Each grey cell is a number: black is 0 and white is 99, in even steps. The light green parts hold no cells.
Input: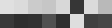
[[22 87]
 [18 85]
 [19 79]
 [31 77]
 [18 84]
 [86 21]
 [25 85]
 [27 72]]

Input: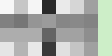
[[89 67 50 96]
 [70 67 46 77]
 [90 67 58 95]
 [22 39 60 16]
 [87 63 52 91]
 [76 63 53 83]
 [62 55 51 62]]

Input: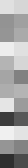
[[18 58 93 23 89 67 64 70 92 58 57 87]
 [29 51 88 34 60 70 50 83 87 66 62 83]]

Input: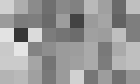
[[70 79 78 88 60 81]
 [72 79 89 21 48 67]
 [62 64 51 85 49 54]
 [47 45 55 48 41 43]
 [60 60 60 45 61 53]
 [81 62 61 42 26 50]
 [46 66 66 62 60 72]
 [61 48 47 61 64 62]
 [44 71 66 74 38 41]
 [58 74 74 49 49 74]]

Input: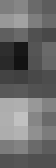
[[32 48 67 68 67 34 26 16 18 37 59 49]
 [33 51 69 75 68 35 25  7  9 41 63 52]
 [31 41 56 52 59 32 28 32 33 31 49 41]
 [31 36 48 41 51 31 30 40 41 28 41 36]]

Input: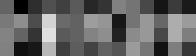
[[50 51 47 39]
 [ 6 39 55  0]
 [ 9 20 30 18]
 [71 87 82 31]
 [24 35 41 25]
 [36 38 38 35]
 [26 51 61 15]
 [38 55 58 20]
 [33 13  9 50]
 [60 54 45 45]
 [46 59 59 28]
 [ 7 28 40  8]
 [49 67 67 23]
 [21 49 60 10]]

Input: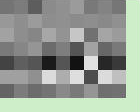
[[39 62 26 47 63 59 45]
 [48 62 37 52 55 55 48]
 [42 56 33 58 52 60 36]
 [45 85 10 42 65 55 54]
 [53 67 33 49 57 56 56]
 [47 86  7 33 77 54 60]
 [58 30 87 63 44 55 47]
 [43 85 15 40 64 53 51]
 [44 74 22 47 60 56 46]]
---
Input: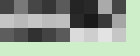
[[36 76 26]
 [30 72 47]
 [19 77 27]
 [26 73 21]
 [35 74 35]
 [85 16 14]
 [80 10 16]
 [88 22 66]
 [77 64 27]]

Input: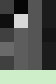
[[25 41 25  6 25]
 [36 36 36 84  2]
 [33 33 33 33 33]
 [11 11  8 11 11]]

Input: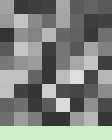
[[43 39 74 75 47 35 20 59 63]
 [60 43 26 74 57 77 56 76 22]
 [48 22 20 39 60 66 51 53 25]
 [20 36 80 21 21 24 71 42 26]
 [20 85 30 73 47 46 40 64 65]
 [60 22 27 86 65 34 38 39 35]
 [71 56 35 27 76 64 22 24 39]
 [21 29 54 71 24 50 44 26 35]]

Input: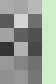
[[56 59 20 63 35 66]
 [58 51 69 37 82 64]
 [46 44 28 31 43 71]]

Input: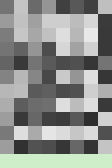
[[61 47 61 67 71 51 39 45 48 60 45]
 [19 86 22 36 73 71 22 38 77 75 76]
 [32 66 40 42 35 52 45 58 65 62 41]
 [30 89 25 43 37 28 35 30 75 80 58]
 [21 85 23 86 29 78 29 83 86 80 25]
 [40 77 34 73 31 58 31 63 71 73 34]
 [20 85 18 86 80 86 21 81 90 83 25]
 [76 31 81 22 68 21 45 22 22 23 74]]

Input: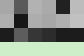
[[11 68 65]
 [36  9 35]
 [21 67 69]
 [17 65 66]
 [11 68 13]
 [11 75 73]]

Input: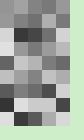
[[86 20 35 74 39 87 83 59 58]
 [23 86 49 62 77 59 22 50 63]
 [35 79 42 51 70 47 27 44 51]
 [67 79 30 75 48 60 44 68 47]
 [84 27 81 67 41 72 82 47 59]]

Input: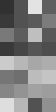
[[86 52 46 79 22 47 22 19]
 [71 57 43 71 27 36 32 32]
 [32 63 73 65 33 74 35 88]
 [56 61 76 67 30 34 48 37]]

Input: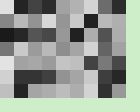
[[74 81 88 46 10 52 87]
 [14 20 63 78 15 72 14]
 [64 20 65 60 33 57 26]
 [67 25 60 72 28 84 17]
 [73 57 76 55 59 58 63]
 [67 64 74 64 13 78 69]
 [82 78 26 82 67 13 82]
 [19 24 47 39 32 72 42]
 [59 15 28 63 67 68 17]]
